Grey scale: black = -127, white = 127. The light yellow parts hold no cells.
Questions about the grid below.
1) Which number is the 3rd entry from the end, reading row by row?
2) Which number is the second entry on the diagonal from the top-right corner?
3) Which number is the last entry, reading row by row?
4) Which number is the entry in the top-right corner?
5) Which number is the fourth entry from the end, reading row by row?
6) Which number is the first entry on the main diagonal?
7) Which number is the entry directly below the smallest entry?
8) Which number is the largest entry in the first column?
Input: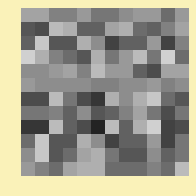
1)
1
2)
1
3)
59
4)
25
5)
-19
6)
35
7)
13
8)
80

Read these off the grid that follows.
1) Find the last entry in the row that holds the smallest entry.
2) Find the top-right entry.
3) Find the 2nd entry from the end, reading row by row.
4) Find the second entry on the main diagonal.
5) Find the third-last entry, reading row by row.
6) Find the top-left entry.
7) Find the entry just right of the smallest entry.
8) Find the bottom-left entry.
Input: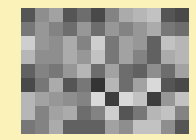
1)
-54
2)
-54
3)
14
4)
23
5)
66
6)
-42
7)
54
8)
-8

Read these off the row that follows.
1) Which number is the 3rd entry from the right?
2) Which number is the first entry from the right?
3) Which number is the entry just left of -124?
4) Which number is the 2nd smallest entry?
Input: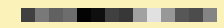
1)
-40
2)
4
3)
-18
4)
-112
